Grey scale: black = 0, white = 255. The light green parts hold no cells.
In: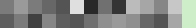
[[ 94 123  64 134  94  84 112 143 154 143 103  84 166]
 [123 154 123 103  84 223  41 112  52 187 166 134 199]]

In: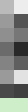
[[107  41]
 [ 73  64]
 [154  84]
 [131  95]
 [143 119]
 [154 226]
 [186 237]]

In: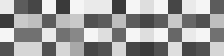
[[234  92  70 245  58 245 234 234  58 245 222 245  70 234 245  92]
 [245 113 113 234 113 136 245 222 103 245 222 245 103 234 245 113]
 [ 58 201 190  92 190 201  81  92 190  92  70  92 201 103  81 190]
 [ 81 213 213  81 213 168  70  81 213  70  58  81 222  70  81 213]]

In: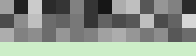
[[161  33 203  43  53 129  53  22 173 191  87 150 129  43]
 [173 129 141 108 150 120 129 161 173 150 120 141  87 108]
 [ 75 141 191 108  99 120  53  99  75  87 191  75  99 214]]

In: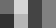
[[ 50 182  68 128]
 [109 213  68 128]]

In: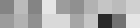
[[156 178 144 217 217 166 197  41 113 229]
 [132 187 132 229 156 144 178 197 187 208]]
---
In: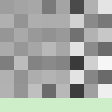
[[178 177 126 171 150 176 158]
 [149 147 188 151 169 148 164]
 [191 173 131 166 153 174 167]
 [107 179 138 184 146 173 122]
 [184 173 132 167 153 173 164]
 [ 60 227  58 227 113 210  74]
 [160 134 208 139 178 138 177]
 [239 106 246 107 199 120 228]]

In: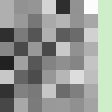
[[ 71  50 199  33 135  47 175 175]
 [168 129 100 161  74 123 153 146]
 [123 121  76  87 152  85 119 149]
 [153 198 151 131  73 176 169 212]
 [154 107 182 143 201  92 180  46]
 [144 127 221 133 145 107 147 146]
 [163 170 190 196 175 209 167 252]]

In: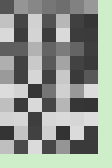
[[191  52 211 191 220 154 175  94 217 194  84]
 [ 75 195 214  58 211  65  65  95  60  69 149]
 [219  65  62 217  53 214 201 178 212 209 135]
 [ 71 207 215  70 117  66  89 100  60  82 118]
 [149  51 218 182 208 200 164 124 218 183 110]
 [ 58 219 214  54 153  58  66 100  60  64 129]
 [ 58  60 221  52 220  88  58  62  59  54 152]]

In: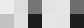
[[194 236]
 [224 221]
 [ 29 117]
 [230 227]
 [228 230]
 [ 31 108]]

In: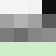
[[123 162 244]
 [110 179 245]
 [134 161 242]
 [140  90  16]]

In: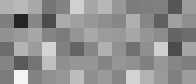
[[123 133 108 145 126 177]
 [244  90 180 153  36 185]
 [131 117 156 167 135 168]
 [145 191 211 133  76 118]
 [151 143 129 123 170 131]
 [188 150 100 149 160 208]
 [143 150 135 168 151 167]
 [153 133 177 155 142 183]
 [135 150 144 153 135 151]
 [210 144 113 167 175 124]
 [178 129 143 150 134 126]
 [153 152 207 140  96 128]
 [128 134  76 101 160  86]
 [156 126 165 108 142 155]]

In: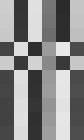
[[ 70  66  66  70  67 203  67 200 203 205]
 [219 223 222 219 222  57 222  56  54  53]
 [ 49  48  53  49  48 210  46 223 223 224]
 [158 153 147 157 153 136 155 109 115 118]
 [229 230 226 229 230  57 232  45  45  43]
 [ 78  74  72  78  74 199  75 191 195 197]]
